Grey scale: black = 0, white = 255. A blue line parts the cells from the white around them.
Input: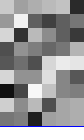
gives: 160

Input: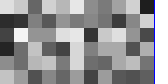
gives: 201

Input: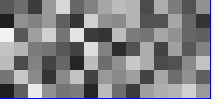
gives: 109

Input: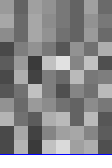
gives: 99

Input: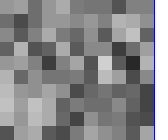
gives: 159
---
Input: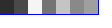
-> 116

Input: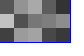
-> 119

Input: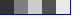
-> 204

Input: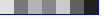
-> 135

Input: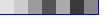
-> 84

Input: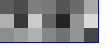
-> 100

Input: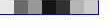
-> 21

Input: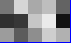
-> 198
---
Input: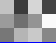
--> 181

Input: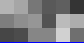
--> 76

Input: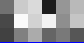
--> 128

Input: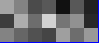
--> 102

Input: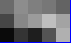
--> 52

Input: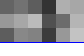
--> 136
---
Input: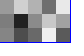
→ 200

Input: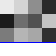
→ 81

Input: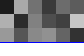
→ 64

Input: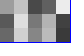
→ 179

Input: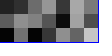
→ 162

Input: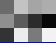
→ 44

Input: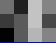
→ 195

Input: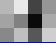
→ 10
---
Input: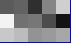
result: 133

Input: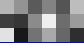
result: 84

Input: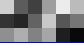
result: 236

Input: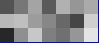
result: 150

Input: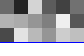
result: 65

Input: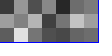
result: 109
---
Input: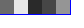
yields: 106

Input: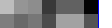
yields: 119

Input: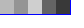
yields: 185

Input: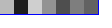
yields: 207

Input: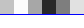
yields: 252

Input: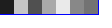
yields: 80

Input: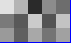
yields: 154

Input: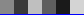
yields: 57

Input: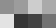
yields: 170

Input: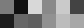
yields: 103
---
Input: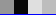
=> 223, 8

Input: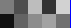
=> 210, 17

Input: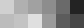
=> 223, 35

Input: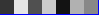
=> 229, 19

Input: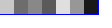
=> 223, 24

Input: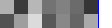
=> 219, 53

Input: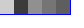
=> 206, 59

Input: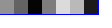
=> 219, 4
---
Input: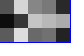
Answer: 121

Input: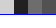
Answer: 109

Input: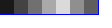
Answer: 143

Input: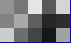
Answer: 89

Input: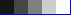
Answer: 205

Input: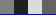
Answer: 219

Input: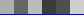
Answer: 79

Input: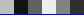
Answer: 130

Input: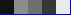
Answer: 55

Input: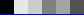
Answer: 164
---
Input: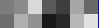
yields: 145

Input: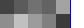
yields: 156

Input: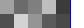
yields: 149

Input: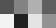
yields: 228

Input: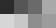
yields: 142

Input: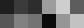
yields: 115
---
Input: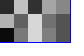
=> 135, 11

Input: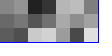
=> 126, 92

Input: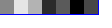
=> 71, 135

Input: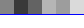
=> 218, 132

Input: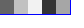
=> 166, 100

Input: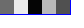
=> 80, 108

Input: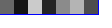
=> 77, 103

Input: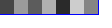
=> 133, 70

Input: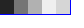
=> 214, 36

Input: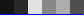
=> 79, 20
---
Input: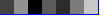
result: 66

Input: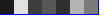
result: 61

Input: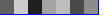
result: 95

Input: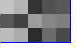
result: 67

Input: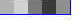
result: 143

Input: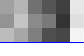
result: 71

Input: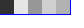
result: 178

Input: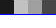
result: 159
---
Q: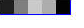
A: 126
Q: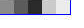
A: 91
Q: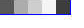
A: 172
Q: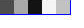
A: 168
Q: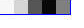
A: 213
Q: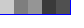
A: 126
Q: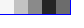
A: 195
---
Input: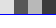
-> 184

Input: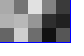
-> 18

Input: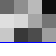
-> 76

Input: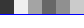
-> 144

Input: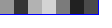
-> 33

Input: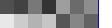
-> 134
